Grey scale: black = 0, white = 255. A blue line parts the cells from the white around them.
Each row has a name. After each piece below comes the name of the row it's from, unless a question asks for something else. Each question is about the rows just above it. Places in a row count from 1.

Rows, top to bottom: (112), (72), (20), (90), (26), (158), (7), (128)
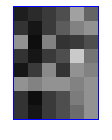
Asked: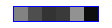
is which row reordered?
(20)
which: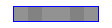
(158)
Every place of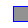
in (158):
1 3 4 6
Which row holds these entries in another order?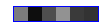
(7)
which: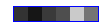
(90)

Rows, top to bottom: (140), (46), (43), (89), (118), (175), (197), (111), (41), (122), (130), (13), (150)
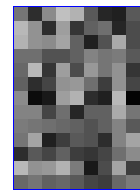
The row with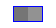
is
(118)
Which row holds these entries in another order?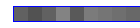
(41)
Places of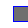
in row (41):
3
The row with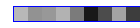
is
(13)
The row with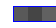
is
(130)

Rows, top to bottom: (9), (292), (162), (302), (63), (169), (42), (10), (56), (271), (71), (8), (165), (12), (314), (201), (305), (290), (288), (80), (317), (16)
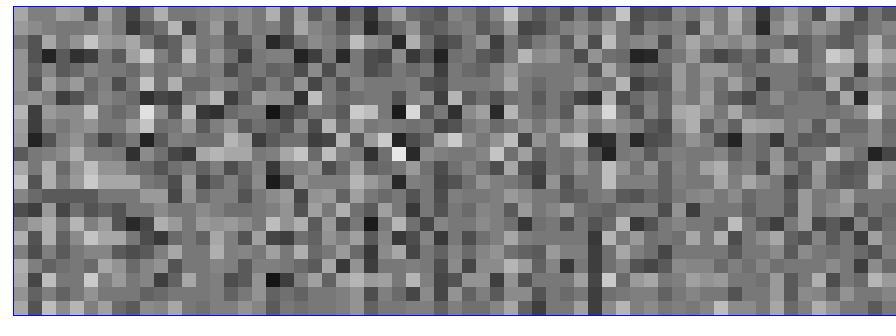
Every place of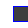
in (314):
2 49
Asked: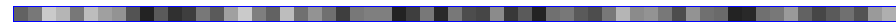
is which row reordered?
(302)
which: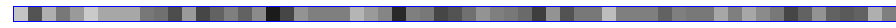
(165)
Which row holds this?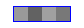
(12)
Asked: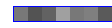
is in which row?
(162)

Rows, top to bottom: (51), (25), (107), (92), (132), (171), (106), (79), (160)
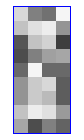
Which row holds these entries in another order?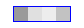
(79)
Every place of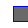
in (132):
1 3 4

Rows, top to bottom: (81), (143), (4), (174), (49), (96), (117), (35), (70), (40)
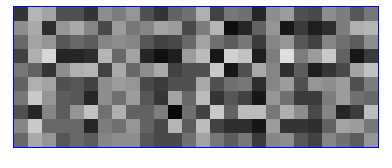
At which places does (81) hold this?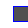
4 5 10 21
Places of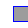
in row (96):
8 20 24
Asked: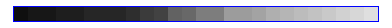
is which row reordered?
(174)

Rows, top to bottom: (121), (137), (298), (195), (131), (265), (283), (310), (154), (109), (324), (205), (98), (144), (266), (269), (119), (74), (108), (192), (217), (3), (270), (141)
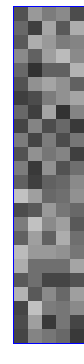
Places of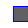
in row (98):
1 3
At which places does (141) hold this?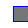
3
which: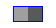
(269)
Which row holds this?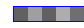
(119)
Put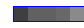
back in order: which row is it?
(98)
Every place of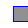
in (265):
2 4

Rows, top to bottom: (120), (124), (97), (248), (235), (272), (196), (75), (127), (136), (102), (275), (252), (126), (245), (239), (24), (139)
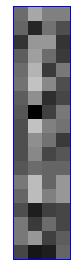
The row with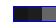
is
(139)
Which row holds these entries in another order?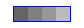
(126)
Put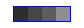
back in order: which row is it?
(196)
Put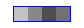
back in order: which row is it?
(272)
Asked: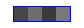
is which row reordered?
(239)
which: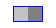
(127)
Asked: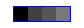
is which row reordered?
(75)

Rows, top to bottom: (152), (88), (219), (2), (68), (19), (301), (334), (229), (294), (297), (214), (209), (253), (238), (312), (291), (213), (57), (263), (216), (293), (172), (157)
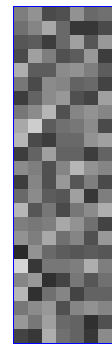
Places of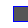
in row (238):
2
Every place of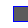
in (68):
2 3 7
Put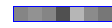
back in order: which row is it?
(334)
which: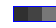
(263)
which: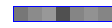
(293)
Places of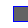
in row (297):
2 4 5 7

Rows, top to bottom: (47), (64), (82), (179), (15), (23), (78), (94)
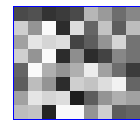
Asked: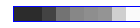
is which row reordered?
(179)
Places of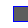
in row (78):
6
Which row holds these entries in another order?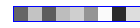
(64)
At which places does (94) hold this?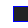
3
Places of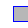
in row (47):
6
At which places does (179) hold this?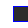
4 6
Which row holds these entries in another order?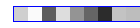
(64)

